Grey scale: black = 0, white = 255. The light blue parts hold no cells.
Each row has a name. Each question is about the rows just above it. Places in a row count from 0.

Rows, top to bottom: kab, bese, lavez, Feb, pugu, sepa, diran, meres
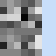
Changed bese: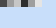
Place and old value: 0, [60]
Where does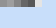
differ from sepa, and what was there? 0, [133]
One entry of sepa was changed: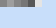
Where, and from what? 3, [102]
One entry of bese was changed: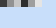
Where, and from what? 1, [158]
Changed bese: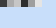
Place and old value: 1, [158]
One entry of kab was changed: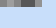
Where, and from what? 3, [102]

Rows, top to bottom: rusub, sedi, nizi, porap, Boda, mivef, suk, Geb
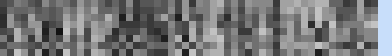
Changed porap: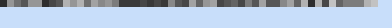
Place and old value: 23, [71]
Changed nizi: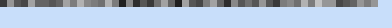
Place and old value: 0, [45]
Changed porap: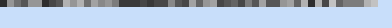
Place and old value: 40, [136]
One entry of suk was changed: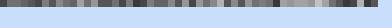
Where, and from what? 21, [112]
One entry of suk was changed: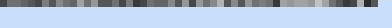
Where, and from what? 52, [57]
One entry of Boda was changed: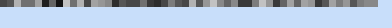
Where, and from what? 29, [162]

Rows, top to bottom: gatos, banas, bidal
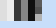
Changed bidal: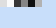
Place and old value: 1, [236]
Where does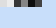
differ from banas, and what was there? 5, [79]
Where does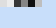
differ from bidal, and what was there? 5, [178]
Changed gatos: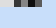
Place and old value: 1, [236]

